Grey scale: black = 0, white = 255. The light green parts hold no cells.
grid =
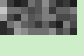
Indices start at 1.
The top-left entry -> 140
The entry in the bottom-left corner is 43
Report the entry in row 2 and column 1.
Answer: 197
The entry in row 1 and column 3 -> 30
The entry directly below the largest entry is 156
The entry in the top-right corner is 30
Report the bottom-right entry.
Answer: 43
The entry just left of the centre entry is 85
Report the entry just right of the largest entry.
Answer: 112
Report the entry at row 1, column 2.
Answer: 57

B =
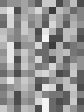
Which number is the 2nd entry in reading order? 147
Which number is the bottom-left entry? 201
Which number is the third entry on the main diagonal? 131
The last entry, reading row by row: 106
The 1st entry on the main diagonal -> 118
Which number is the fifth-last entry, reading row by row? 106
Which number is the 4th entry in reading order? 163
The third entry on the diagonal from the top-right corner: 118
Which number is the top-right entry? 76
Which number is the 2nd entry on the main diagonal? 230
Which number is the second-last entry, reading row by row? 147

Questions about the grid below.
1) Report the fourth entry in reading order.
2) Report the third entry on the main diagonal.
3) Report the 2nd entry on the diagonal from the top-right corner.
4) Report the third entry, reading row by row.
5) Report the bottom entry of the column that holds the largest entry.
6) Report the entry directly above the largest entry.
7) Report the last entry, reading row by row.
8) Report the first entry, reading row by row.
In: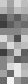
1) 189
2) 93
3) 189
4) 217
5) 244
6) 106
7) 119
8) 204
